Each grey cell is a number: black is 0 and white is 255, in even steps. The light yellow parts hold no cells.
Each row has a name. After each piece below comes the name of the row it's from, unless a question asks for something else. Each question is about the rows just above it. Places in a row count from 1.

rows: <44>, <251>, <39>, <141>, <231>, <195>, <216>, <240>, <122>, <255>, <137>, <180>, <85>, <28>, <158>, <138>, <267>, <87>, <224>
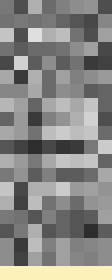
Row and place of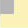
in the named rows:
<240>, 1
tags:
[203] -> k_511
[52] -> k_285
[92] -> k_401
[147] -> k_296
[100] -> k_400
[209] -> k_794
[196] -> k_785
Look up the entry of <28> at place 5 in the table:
k_511
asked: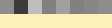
<87>
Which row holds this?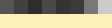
<137>

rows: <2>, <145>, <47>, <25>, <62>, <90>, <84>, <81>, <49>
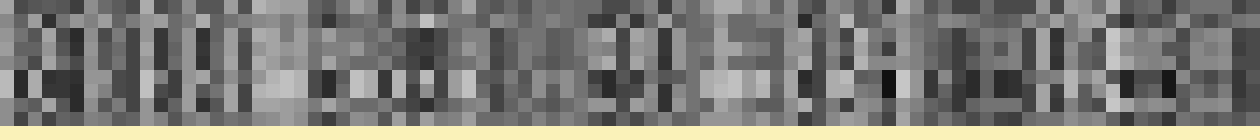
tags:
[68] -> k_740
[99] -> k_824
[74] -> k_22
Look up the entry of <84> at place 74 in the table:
k_740
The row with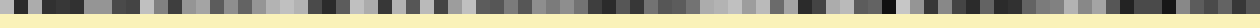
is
<90>
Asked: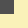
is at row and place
<2>, 18

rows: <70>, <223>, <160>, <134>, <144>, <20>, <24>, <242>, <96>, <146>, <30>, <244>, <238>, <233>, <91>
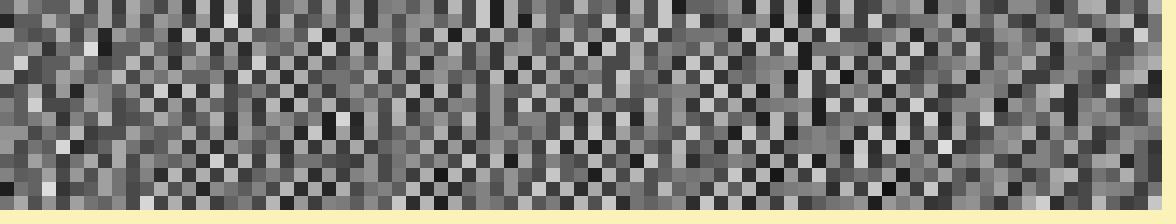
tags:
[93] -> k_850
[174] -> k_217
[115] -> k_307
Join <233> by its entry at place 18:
k_850
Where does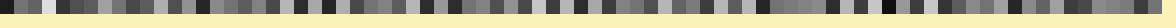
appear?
<233>
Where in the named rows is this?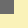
<144>, 7
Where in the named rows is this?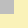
<24>, 76
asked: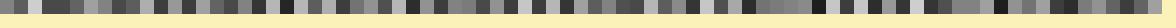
<242>
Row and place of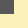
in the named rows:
<91>, 39
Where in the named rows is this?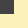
<91>, 12

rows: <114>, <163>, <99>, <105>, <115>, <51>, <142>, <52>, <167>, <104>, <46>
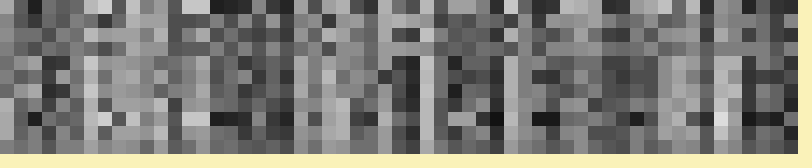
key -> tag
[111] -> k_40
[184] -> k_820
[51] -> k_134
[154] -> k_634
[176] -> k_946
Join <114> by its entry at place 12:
k_634
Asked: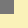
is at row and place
<46>, 32
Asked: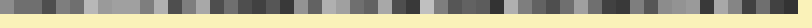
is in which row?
<99>
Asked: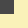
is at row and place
<142>, 45
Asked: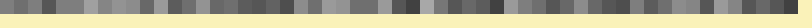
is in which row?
<46>

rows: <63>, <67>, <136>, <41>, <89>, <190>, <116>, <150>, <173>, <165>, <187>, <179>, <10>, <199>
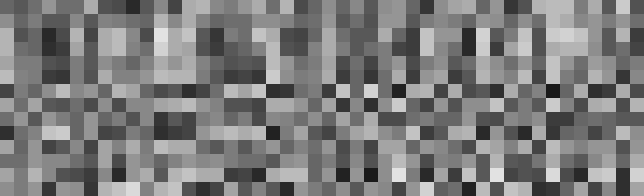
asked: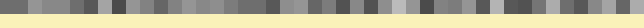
<179>
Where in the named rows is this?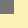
<179>, 39
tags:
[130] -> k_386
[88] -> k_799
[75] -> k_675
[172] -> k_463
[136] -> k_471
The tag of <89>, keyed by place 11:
k_386
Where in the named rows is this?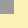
<89>, 43
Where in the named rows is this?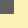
<199>, 32

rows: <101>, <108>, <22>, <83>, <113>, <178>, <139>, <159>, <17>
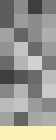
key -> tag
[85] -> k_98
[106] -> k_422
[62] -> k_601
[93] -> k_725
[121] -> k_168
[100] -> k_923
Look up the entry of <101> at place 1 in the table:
k_725
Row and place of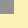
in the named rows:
<83>, 1
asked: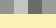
<83>
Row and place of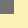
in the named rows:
<139>, 3

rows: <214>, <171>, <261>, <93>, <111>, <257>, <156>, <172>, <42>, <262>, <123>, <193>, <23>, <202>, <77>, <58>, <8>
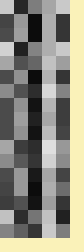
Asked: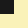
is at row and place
<23>, 3
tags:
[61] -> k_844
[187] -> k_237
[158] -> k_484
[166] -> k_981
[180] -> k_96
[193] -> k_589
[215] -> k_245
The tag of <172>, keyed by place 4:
k_96
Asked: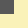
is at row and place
<193>, 2

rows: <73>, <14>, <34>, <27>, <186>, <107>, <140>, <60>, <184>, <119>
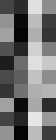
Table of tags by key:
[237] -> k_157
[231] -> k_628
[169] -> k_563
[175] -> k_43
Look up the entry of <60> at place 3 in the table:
k_563
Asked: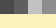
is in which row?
<107>
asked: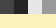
<184>

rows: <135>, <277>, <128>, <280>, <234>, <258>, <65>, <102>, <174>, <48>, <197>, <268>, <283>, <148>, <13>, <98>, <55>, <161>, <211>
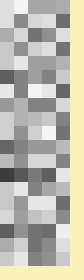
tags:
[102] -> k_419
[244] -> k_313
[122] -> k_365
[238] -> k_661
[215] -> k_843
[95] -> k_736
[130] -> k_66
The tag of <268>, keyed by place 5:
k_66
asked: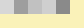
<98>
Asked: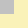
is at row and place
<98>, 3
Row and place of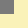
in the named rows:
<283>, 3
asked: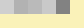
<174>
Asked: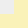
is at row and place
<55>, 5

